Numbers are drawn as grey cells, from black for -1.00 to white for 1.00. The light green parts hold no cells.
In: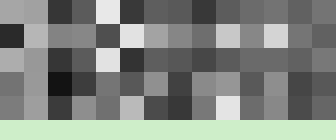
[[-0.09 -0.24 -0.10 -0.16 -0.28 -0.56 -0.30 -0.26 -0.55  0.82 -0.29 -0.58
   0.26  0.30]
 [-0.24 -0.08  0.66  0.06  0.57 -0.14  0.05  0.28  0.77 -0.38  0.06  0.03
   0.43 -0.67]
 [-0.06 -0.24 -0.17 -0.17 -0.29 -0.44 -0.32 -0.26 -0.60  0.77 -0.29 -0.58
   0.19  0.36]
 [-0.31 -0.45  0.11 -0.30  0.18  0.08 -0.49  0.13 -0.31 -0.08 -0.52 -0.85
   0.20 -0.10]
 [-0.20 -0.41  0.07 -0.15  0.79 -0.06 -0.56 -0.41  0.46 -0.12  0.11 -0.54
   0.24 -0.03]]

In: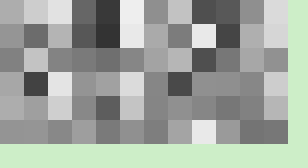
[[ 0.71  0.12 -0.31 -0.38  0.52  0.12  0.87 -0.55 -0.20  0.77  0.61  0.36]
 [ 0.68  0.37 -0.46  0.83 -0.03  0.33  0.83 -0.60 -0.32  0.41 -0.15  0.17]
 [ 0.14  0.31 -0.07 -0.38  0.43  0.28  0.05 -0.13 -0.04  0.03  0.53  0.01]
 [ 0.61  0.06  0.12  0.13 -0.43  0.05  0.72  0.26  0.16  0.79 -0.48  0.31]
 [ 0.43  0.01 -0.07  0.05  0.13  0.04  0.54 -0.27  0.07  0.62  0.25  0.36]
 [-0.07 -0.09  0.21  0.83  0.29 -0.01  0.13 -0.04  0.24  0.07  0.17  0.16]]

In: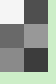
[[-0.38  0.92]
 [ 0.19 -0.18]
 [-0.53  0.08]]

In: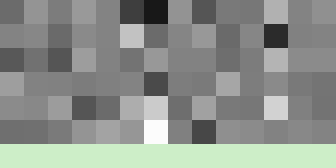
[[ 0.13  0.03  0.39 -0.07 -0.05 -0.33  0.15 -0.81 -0.51  0.03  0.20 -0.03
   0.16 -0.16]
 [ 0.03  0.01 -0.66  0.05 -0.17  0.19  0.04 -0.16  0.52  0.03  0.08 -0.17
   0.06  0.03]
 [ 0.09  0.09  0.41 -0.03 -0.14  0.02  0.02  0.19 -0.10  0.02  0.23 -0.33
  -0.11 -0.31]
 [-0.09 -0.05  0.08 -0.02  0.30 -0.04 -0.02 -0.42  0.03  0.00 -0.03  0.01
   0.02  0.24]
 [-0.10  0.00  0.65 -0.07 -0.05  0.26 -0.14  0.59  0.36 -0.16 -0.33  0.22
   0.07  0.09]
 [ 0.03  0.07  0.02  0.09  0.12 -0.44  0.00  0.98  0.18  0.28  0.16 -0.04
  -0.12 -0.13]]

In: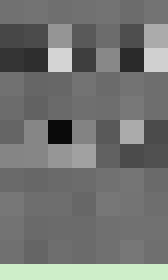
[[-0.10 -0.15 -0.10 -0.11 -0.13 -0.10 -0.11]
 [ 0.34 -0.39 -0.15 -0.30  0.17 -0.41 -0.44]
 [ 0.63 -0.67  0.07 -0.51  0.66 -0.64 -0.59]
 [-0.14 -0.10 -0.16 -0.10 -0.19 -0.20 -0.11]
 [-0.14 -0.06 -0.14 -0.13 -0.17 -0.23 -0.15]
 [-0.41  0.34 -0.30  0.03 -0.92  0.05 -0.21]
 [-0.37 -0.41 -0.24  0.26  0.18  0.05  0.04]
 [-0.17 -0.08 -0.11 -0.15 -0.17 -0.19 -0.17]
 [-0.14 -0.09 -0.07 -0.19 -0.14 -0.14 -0.07]
 [-0.11 -0.11 -0.12 -0.16 -0.16 -0.17 -0.10]
 [-0.13 -0.07 -0.12 -0.16 -0.14 -0.21 -0.12]]

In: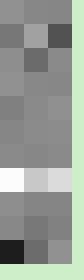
[[ 0.05  0.06  0.14]
 [-0.36  0.26 -0.07]
 [ 0.08 -0.16  0.11]
 [ 0.06  0.07  0.14]
 [ 0.13  0.08  0.00]
 [ 0.10  0.09  0.05]
 [ 0.08  0.06  0.08]
 [ 0.72  0.57  0.98]
 [ 0.04  0.04  0.11]
 [ 0.01 -0.06  0.07]
 [ 0.14 -0.15 -0.77]]

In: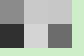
[[ 0.56  0.58  0.09]
 [-0.15  0.66 -0.62]]

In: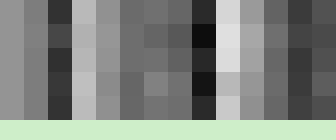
[[-0.36 -0.54 -0.22  0.21  0.68 -0.67 -0.20 -0.12 -0.16  0.14  0.45 -0.61
  -0.02  0.16]
 [-0.42 -0.47 -0.13  0.31  0.75 -0.90 -0.31 -0.21 -0.14  0.18  0.39 -0.44
   0.00  0.16]
 [-0.37 -0.56 -0.19  0.27  0.72 -0.69 -0.24 -0.12 -0.14  0.15  0.43 -0.62
  -0.02  0.16]
 [-0.27 -0.54 -0.16  0.18  0.44 -0.84 -0.11  0.01 -0.20  0.09  0.50 -0.56
  -0.02  0.16]
 [-0.39 -0.50 -0.19  0.13  0.58 -0.67 -0.14 -0.10 -0.19  0.13  0.47 -0.60
  -0.02  0.16]]
